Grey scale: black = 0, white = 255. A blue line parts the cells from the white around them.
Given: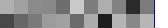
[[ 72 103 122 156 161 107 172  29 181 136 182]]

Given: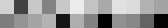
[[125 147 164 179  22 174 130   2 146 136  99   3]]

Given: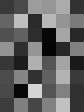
[[101 190  42 184 148 122]
 [147  47 149   4  39 129]
 [ 75 133  49  97 179  58]
 [ 61 127  70 130 193  49]]

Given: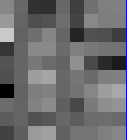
[[153 100  79  82 109  68 136 125 126]
 [ 54 101 137 137 106 127 119 115 114]
 [ 79 102 157 165 104 117 106 126 128]
 [108 100 130 140  95  71 122 142 148]
 [ 66  95 154 160  96 116 116 127 135]]

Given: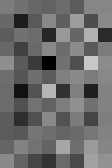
[[104  29  89 136  95 157  77 137]
 [104  65 105 136 108 139  89 124]
 [109  85 111  91 128 138 124 136]
 [107  80 114  98 125 144 112 130]
 [ 91  88 117 110 100 106 118 130]
 [138  99  69  51 105  73 162 146]]

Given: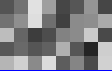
[[114 143 222 111  64 139 142 170]
 [ 87 105  85  97 176  86  36 206]]

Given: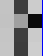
[[194 160  11]
 [198  60 206]]

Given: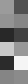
[[147 134]
 [201 152]
 [133 139]]

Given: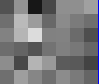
[[111 186 156 104 139 123 111]
 [109 100  83 115 128 120 102]
 [111 158 134 111 140 122 101]]
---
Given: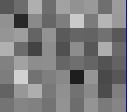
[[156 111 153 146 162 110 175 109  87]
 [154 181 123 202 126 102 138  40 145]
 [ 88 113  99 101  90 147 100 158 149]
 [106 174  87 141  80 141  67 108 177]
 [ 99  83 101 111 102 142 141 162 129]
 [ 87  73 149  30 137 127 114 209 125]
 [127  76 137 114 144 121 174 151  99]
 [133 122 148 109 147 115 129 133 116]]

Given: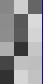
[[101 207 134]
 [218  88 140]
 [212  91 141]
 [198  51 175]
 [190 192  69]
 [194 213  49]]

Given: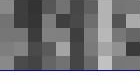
[[119 117 179  96  71 114  87  51  62 137]
 [170  84 179 110  73  63 124  53  61 115]
 [102 119 184 125  62 128 129  60 118 118]
 [ 58 144 165 122  69 164  91  74 132 126]
 [120 119 193 106  69 114 101  68  75 137]]

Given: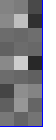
[[ 73 124 131]
 [ 48 191 137]
 [110 104 108]
 [104 108  97]
 [ 40 205 137]
 [ 96 103 108]
 [132 142  69]
 [101 151  95]
 [116 100 120]]

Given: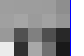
[[142 156 157 157 158]
 [149 162 155 165 160]
 [ 40  79 128  81 153]
 [ 25 112 168  48 235]]

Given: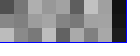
[[ 17 160 193  94 162 152 175 119  80]
 [ 21 163 162 121 132 165 157 128 135]
 [ 29 168 128 170  98 189 121 138 188]]

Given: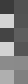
[[ 81  59]
 [ 83 211]
 [ 94  68]
 [ 85 210]
 [138 139]
 [128 175]]
